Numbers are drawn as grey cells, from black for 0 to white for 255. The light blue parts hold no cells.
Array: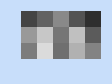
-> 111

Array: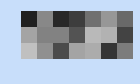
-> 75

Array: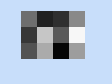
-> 6

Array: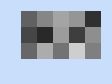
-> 115

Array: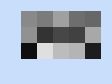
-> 188

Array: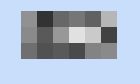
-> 89
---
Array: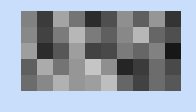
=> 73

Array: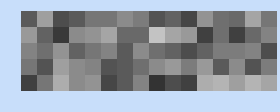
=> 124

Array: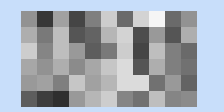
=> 99

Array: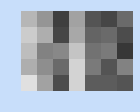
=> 130

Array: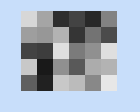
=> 179
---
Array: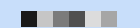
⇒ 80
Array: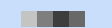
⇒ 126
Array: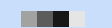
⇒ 92
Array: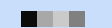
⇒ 168
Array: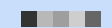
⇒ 158
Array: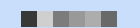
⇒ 153
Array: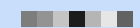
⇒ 181
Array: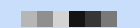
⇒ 20
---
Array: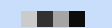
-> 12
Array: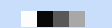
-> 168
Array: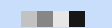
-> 22
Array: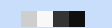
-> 15
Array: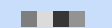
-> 147
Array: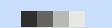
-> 231
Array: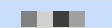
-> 160
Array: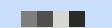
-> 42
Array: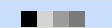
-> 122
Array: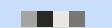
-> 119
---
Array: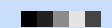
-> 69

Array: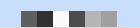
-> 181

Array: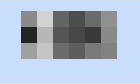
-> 107

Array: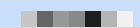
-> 30

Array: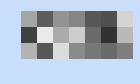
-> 87

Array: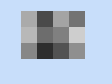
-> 184

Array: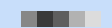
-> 220

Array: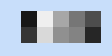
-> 77
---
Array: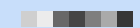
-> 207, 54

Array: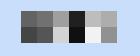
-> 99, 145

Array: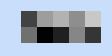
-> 66, 53

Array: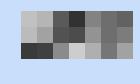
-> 193, 162

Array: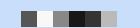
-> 86, 186

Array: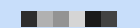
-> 45, 66
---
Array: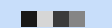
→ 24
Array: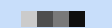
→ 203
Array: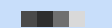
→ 74
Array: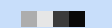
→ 173
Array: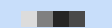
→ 220
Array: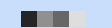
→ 37
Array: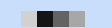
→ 209
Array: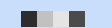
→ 45
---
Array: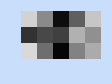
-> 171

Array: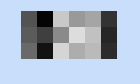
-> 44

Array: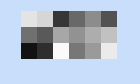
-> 235

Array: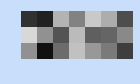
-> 62

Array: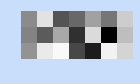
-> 212

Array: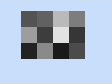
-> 75

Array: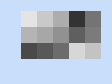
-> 195

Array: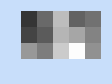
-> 145
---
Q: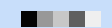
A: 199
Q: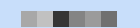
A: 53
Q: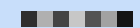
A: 68
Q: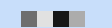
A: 23
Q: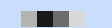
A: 108
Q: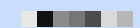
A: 139
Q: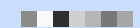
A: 47
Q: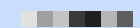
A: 196
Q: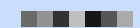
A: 50
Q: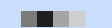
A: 165
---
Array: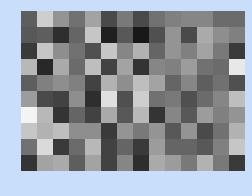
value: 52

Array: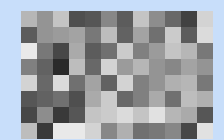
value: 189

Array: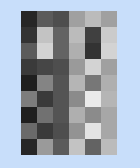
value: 38

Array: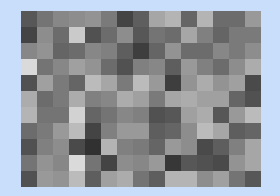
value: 81

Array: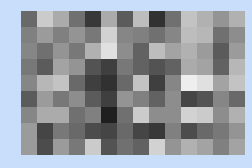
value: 155

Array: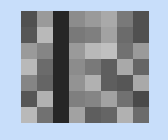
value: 185

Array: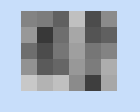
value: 200

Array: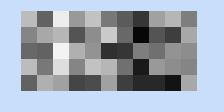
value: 98
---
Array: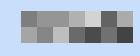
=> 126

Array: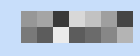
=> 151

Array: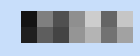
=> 19

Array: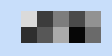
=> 218

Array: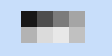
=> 23

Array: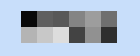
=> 9
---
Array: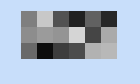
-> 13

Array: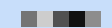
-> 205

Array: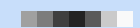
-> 124

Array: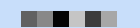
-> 136

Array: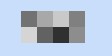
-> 98

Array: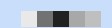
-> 114

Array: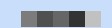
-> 80

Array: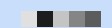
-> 29

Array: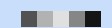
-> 178

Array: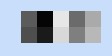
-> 26
